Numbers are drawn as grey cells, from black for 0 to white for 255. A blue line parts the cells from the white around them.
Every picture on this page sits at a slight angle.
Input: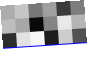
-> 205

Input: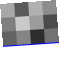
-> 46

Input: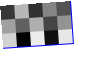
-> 16

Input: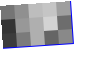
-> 101

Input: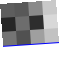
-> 159

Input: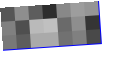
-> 128

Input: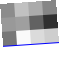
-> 219

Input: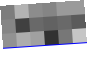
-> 119
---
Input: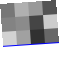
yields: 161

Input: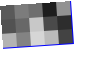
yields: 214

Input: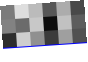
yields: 59

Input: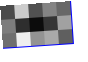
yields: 147

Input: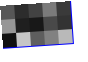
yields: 94

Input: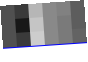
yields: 137

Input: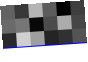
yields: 36

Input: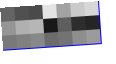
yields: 115

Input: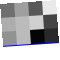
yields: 187
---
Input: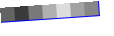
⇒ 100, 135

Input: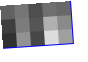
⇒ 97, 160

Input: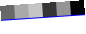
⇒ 105, 4

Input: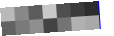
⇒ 185, 169

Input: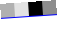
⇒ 176, 141

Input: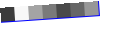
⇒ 60, 151

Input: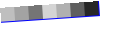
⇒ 191, 38

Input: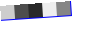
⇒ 205, 133

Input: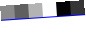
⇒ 138, 53
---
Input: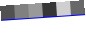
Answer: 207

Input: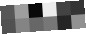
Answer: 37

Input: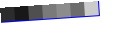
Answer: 108

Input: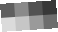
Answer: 154

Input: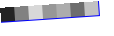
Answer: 109

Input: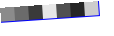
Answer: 37

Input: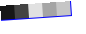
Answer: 165

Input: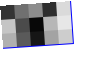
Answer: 163

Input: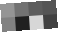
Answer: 215
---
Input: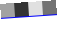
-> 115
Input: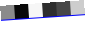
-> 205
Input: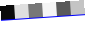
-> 196
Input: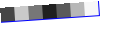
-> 247
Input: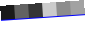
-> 162
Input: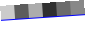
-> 136
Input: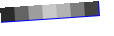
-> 66
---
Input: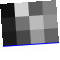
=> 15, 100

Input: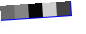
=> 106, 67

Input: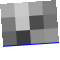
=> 169, 148

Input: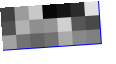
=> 65, 128

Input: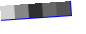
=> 210, 84

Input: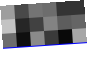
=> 158, 166
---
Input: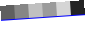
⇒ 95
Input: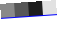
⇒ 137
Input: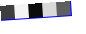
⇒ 62
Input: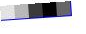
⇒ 227
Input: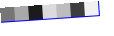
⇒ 118
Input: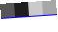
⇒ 87
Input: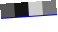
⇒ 85
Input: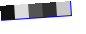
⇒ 18
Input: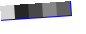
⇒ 213
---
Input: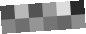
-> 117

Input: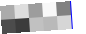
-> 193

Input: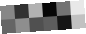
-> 93

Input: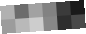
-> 136

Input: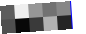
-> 58

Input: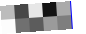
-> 92
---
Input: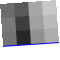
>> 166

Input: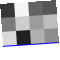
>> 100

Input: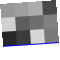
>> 172

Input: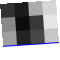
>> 171

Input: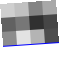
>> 132

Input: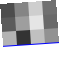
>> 206
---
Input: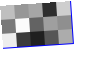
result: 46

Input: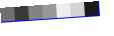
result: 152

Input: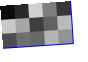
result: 125

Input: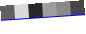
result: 159

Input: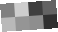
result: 99

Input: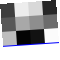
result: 39

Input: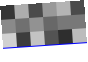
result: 153
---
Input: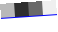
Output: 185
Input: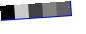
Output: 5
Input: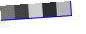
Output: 119
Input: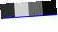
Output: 45
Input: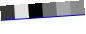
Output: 57
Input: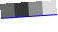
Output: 104
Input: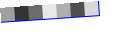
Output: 160
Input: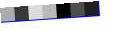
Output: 172
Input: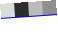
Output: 220
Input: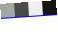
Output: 165
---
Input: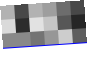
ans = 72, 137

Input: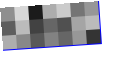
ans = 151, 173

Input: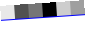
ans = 159, 232

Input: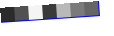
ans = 102, 43

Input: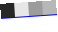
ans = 183, 40

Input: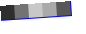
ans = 88, 47

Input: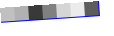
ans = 93, 192

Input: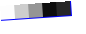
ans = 39, 253
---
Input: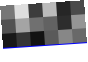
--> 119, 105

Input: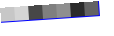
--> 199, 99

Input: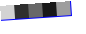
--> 211, 157

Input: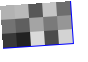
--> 178, 211

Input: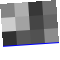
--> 132, 140

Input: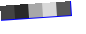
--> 67, 88

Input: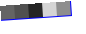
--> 100, 142

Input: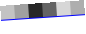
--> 195, 174

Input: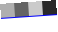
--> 175, 41

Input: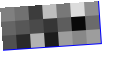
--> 128, 157
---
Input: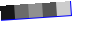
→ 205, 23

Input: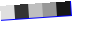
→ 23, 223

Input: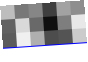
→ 142, 92

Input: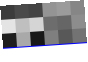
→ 134, 30

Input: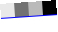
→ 3, 233

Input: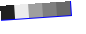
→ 105, 33

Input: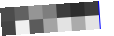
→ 60, 68
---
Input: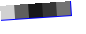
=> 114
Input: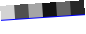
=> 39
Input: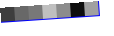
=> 160
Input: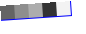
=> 243
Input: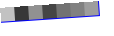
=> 157
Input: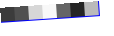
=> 186
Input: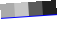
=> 33
